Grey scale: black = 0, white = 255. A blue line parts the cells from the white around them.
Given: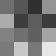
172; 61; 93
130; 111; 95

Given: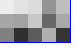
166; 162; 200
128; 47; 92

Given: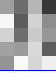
247; 92; 211
211; 109; 202

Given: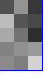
188; 85; 72
169; 115; 45

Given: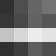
54; 72; 98
195; 215; 236

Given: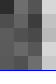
78; 99; 60
92; 81; 73

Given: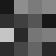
48; 64; 85
197; 41; 118
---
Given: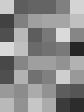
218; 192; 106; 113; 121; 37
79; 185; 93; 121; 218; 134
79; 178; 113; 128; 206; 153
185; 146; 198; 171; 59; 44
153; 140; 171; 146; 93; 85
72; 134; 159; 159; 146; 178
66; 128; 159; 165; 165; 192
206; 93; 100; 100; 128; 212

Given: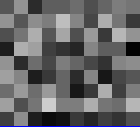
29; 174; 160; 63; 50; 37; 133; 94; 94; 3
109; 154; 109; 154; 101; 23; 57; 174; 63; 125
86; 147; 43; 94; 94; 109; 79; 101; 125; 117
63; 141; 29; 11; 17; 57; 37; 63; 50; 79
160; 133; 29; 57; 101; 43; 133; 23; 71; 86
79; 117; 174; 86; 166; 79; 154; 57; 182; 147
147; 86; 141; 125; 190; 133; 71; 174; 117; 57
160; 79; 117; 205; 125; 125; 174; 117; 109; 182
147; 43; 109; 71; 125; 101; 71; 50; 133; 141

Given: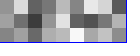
148; 219; 98; 119; 186; 133; 232; 213; 90
133; 161; 105; 174; 186; 248; 168; 194; 141
161; 112; 60; 148; 226; 98; 82; 119; 180

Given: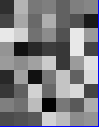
232; 210; 113; 140; 81; 232; 155
47; 180; 120; 127; 97; 127; 134
68; 167; 105; 174; 97; 81; 24
40; 161; 17; 120; 196; 97; 217
155; 140; 161; 203; 55; 155; 224
127; 113; 188; 2; 120; 89; 174
55; 97; 210; 105; 196; 217; 68
75; 81; 89; 210; 188; 140; 148
148; 17; 40; 61; 55; 232; 68

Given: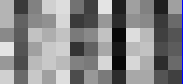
208; 106; 200; 160; 221; 76; 152; 122; 44; 168; 168; 84; 64
180; 98; 137; 145; 215; 58; 70; 152; 44; 145; 137; 58; 106
137; 92; 194; 174; 194; 122; 137; 194; 8; 221; 186; 64; 84
228; 84; 160; 200; 208; 51; 98; 168; 23; 186; 194; 76; 92
152; 76; 186; 200; 186; 129; 122; 215; 8; 215; 174; 44; 106
180; 58; 129; 208; 221; 114; 64; 228; 31; 160; 129; 31; 160

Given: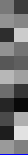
29; 226
45; 203
74; 175
183; 160
146; 134
154; 128
146; 115
87; 95
121; 60
109; 53
37; 9

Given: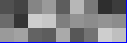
154; 162; 99; 93; 170; 87; 115; 206; 191
80; 68; 133; 154; 93; 183; 121; 46; 60
107; 53; 206; 199; 127; 147; 140; 147; 140

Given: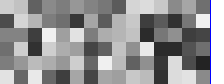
76; 213; 181; 125; 111; 55; 166; 91; 181; 200; 62; 91; 49; 119; 240
111; 206; 49; 206; 173; 159; 69; 97; 194; 144; 233; 43; 43; 83; 111
206; 194; 97; 138; 125; 151; 131; 119; 91; 213; 220; 200; 138; 166; 111
125; 151; 187; 173; 151; 206; 103; 240; 187; 97; 144; 55; 220; 76; 35
131; 131; 62; 240; 159; 226; 125; 173; 181; 194; 43; 119; 144; 62; 69
226; 103; 233; 103; 62; 166; 69; 166; 159; 200; 187; 49; 220; 226; 138

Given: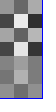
69; 235; 47
69; 228; 53
117; 177; 124
131; 158; 124
144; 110; 144
151; 104; 171
165; 98; 183
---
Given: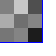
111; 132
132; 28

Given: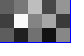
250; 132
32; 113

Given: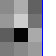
205; 115
4; 170

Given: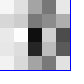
205; 121
253; 15

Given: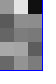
142; 141
125; 121

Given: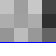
160; 172
188; 152

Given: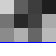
40; 65
175; 102

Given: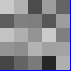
128; 126
175; 148
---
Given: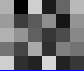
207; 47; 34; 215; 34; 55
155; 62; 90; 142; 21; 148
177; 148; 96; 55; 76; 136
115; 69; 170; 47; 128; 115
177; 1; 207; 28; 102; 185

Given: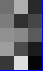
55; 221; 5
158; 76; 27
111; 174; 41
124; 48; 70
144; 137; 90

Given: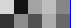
51; 142; 82; 172; 104
215; 20; 164; 190; 134

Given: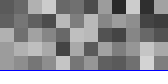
96; 118; 96; 76; 185; 126; 185; 134; 156; 142; 68; 61
156; 142; 118; 142; 197; 118; 150; 96; 90; 112; 211; 126
177; 112; 162; 134; 104; 191; 185; 82; 68; 134; 104; 82
90; 104; 177; 204; 104; 112; 76; 156; 41; 204; 47; 162
156; 177; 191; 169; 68; 169; 90; 162; 126; 150; 197; 169

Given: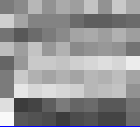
222; 60; 68; 94; 123; 101; 107; 88; 88; 115
249; 88; 82; 76; 60; 76; 82; 68; 68; 107
115; 88; 107; 123; 138; 164; 170; 158; 177; 158
207; 164; 131; 131; 131; 107; 94; 94; 101; 107
123; 201; 177; 164; 177; 164; 183; 177; 189; 164
123; 138; 183; 146; 170; 158; 195; 146; 201; 170
189; 158; 195; 152; 177; 138; 146; 152; 146; 115
101; 152; 201; 201; 195; 207; 214; 222; 214; 236
123; 230; 214; 222; 214; 207; 183; 189; 195; 146

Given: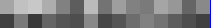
64; 122; 57; 101; 85; 78; 137; 70; 85; 109; 129; 115; 93; 78; 64
165; 193; 200; 173; 129; 93; 187; 115; 158; 129; 122; 165; 151; 101; 137
